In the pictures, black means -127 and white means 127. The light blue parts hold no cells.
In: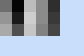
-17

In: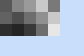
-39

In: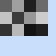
-29

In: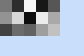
-9

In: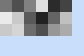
-9

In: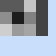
-37

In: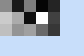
10
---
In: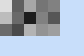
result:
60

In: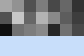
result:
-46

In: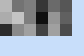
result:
44

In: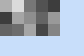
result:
-66

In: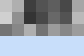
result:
80

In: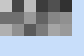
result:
-16

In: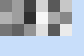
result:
50
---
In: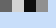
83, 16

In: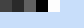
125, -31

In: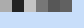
67, 44

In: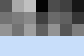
64, 41

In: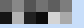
84, 50

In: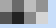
84, 61

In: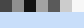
119, 76

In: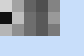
83, 62

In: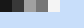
116, 32

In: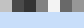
115, 66
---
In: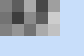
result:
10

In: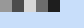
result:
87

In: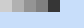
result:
20

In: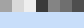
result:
-69

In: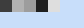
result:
29

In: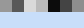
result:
58
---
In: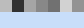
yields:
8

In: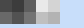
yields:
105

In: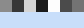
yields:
-100

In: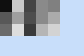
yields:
10

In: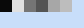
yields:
-43

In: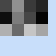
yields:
-91

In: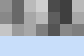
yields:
79

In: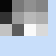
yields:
4
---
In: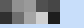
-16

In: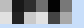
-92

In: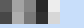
46

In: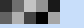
48

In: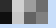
71

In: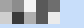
-69

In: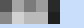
81

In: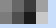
-48

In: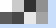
-55

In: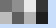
-33
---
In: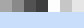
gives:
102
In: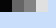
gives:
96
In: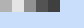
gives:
-64
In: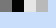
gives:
57
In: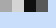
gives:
-39
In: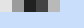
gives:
57
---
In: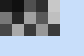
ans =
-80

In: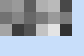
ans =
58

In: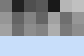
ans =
54

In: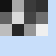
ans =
-68

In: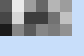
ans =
53

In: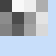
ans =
110
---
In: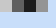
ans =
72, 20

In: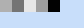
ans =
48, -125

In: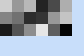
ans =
79, -122

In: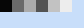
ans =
-121, 109

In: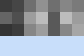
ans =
-67, 38

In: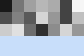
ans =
-102, 23

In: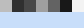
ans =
61, 115

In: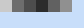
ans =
74, 16
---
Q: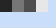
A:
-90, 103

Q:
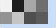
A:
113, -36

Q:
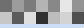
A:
-16, -47

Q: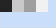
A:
-91, 113

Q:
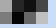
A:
42, 64

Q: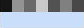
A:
-105, -55

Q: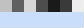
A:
65, 109

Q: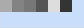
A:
43, -75

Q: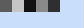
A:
-35, -80

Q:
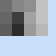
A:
-16, 55
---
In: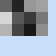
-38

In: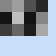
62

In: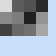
-2

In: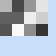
-31

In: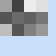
-20

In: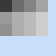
46
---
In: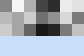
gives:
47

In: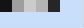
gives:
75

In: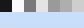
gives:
-6

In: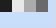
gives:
43

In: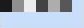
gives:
108

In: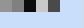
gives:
-115
